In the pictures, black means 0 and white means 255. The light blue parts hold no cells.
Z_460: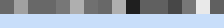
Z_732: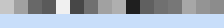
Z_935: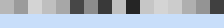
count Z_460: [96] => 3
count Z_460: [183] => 0
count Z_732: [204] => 0
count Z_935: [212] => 2
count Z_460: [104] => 4

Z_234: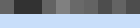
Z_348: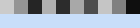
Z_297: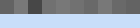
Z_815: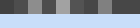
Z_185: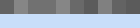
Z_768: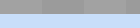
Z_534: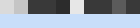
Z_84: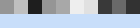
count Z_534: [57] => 5
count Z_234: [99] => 4
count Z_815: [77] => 2
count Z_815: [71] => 3
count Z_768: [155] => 4
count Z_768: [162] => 6
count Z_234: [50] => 2

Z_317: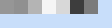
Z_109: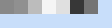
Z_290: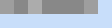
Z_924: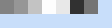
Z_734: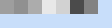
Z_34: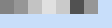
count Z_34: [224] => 1
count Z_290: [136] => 4

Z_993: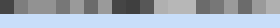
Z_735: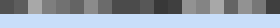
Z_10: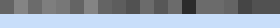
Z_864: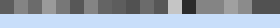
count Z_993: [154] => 4
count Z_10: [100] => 4
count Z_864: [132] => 4
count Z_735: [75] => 2
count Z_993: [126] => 1

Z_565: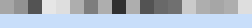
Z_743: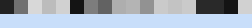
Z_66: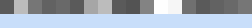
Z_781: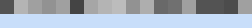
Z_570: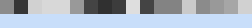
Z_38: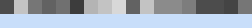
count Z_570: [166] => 1
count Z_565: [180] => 0
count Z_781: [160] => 4

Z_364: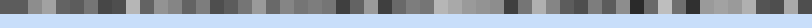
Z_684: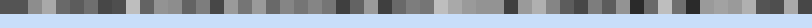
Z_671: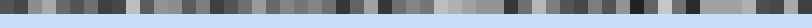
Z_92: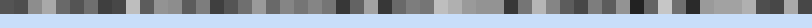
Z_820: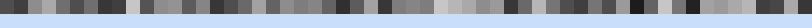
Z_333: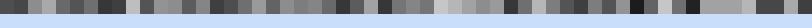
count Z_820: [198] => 3
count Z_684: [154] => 7

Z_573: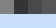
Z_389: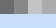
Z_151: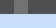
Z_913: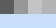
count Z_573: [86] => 1
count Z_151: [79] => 3

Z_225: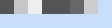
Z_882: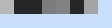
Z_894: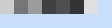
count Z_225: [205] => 1
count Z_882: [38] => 3
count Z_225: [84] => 3

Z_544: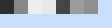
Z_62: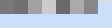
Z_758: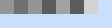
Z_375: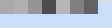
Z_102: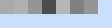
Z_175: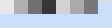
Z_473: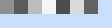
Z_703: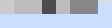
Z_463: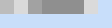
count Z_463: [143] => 3
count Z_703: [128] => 0
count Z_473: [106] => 0
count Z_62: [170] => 1

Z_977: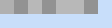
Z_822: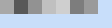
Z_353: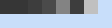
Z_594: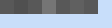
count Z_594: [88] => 4
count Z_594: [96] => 1
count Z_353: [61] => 2
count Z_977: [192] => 0
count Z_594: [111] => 0
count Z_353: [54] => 2

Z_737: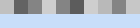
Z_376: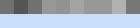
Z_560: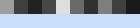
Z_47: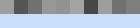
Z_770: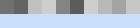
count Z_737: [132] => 3
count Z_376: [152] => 3

